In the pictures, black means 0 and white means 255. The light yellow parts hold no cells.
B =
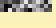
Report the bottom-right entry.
91
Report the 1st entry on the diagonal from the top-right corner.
204
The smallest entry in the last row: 5
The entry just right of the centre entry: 217
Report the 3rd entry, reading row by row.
119
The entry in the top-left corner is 91
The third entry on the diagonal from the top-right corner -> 161
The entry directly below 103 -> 51
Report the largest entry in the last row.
230
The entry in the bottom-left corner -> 91
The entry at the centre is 103
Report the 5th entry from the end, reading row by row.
146

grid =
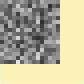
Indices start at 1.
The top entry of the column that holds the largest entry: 131
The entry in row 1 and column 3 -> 173
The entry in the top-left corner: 145
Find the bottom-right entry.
75
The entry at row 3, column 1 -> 115
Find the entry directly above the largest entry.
75
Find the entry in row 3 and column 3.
90
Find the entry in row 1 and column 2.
131
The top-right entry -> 131
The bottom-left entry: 115
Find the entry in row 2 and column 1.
115
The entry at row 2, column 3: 75
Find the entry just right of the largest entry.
103

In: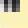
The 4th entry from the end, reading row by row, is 105
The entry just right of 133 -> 35
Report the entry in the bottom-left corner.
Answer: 235
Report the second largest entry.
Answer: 220

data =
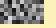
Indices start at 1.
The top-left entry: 188
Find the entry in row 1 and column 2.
104
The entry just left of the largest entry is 45
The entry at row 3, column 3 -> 118
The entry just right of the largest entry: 160
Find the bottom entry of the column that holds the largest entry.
201
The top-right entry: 45
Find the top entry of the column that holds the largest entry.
18
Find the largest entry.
217
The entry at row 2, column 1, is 90
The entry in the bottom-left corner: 76
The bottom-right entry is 61
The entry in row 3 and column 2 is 90

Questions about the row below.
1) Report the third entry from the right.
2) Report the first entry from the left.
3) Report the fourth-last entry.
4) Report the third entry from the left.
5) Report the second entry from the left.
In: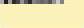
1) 144
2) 171
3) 86
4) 158
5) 31

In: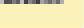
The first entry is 189
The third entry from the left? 80
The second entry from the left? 80
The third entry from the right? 149
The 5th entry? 95

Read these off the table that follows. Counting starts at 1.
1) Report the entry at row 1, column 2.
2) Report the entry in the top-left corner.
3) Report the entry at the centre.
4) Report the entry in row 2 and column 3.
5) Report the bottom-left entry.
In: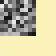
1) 217
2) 34
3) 217
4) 202
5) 173

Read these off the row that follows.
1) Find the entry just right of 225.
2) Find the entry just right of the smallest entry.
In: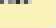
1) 137
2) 197

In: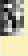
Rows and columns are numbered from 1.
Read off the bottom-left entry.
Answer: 44
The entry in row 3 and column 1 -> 58
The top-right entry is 141
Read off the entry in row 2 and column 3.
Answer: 250
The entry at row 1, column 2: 16
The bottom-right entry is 224
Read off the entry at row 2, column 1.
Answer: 71
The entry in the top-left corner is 44
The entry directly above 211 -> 180
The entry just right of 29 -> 44

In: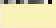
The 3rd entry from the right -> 121
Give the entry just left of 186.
158
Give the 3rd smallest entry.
48
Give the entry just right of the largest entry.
8

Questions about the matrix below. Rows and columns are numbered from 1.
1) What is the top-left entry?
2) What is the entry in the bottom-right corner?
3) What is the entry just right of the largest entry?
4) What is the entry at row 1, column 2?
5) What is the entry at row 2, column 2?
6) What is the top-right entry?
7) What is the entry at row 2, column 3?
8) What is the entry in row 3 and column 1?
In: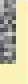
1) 197
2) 170
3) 170
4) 115
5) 90
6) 129
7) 129
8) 182

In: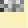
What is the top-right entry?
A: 133
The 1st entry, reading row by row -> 92
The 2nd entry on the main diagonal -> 119
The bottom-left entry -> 51
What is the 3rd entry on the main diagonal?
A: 161

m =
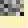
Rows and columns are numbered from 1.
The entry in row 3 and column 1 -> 92
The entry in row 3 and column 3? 105
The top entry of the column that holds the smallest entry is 194
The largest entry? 210
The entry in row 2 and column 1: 150
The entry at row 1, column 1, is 67
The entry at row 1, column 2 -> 165

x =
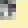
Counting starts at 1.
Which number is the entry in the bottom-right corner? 212
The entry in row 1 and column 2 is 59
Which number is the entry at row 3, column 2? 198
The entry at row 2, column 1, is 155
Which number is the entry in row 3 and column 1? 184
